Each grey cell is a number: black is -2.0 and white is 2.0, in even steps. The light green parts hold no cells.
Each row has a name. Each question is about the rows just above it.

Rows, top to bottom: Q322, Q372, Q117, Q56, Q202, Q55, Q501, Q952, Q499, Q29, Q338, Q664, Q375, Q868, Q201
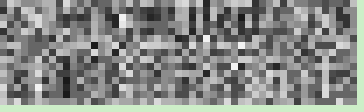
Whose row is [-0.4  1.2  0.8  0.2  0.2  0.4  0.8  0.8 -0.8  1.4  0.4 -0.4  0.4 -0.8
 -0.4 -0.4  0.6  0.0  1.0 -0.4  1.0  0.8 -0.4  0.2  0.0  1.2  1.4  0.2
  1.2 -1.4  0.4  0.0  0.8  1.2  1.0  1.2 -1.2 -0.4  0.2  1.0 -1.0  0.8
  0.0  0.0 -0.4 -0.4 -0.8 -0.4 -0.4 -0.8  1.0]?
Q322
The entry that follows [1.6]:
[1.0]
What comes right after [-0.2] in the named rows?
[1.2]
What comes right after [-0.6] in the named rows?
[0.0]

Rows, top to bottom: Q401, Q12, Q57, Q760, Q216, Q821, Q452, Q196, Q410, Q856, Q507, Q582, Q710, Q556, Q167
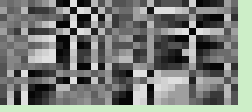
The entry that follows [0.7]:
[-1.5]
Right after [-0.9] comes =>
[0.3]

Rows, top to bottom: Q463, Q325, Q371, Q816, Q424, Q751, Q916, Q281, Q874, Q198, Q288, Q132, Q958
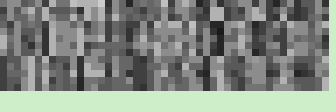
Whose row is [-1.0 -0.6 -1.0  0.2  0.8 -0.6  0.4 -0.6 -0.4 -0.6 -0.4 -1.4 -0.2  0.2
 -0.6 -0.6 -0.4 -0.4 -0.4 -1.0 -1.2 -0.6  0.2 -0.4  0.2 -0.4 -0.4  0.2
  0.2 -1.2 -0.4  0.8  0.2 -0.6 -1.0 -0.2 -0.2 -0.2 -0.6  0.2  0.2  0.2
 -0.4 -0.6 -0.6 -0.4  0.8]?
Q958
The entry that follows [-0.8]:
[-0.6]
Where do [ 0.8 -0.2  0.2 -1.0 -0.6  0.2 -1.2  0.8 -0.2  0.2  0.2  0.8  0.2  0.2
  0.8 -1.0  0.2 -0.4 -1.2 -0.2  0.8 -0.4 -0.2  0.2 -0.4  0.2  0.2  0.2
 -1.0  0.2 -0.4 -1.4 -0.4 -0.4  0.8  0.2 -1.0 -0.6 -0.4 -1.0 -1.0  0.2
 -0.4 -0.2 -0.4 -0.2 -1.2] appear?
Q751
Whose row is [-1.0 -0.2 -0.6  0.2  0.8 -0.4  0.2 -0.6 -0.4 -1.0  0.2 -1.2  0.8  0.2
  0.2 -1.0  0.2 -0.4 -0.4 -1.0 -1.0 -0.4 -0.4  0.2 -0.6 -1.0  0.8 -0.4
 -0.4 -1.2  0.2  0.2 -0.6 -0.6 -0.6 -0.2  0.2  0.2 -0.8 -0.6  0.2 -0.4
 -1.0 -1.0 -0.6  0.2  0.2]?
Q198
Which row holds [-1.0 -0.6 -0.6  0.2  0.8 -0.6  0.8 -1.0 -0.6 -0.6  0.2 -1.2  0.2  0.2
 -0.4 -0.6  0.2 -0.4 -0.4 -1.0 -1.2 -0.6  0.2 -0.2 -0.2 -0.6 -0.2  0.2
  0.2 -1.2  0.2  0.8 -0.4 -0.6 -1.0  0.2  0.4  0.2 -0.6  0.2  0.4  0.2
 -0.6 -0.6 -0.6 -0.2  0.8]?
Q874
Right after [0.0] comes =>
[0.2]
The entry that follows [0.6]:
[0.2]

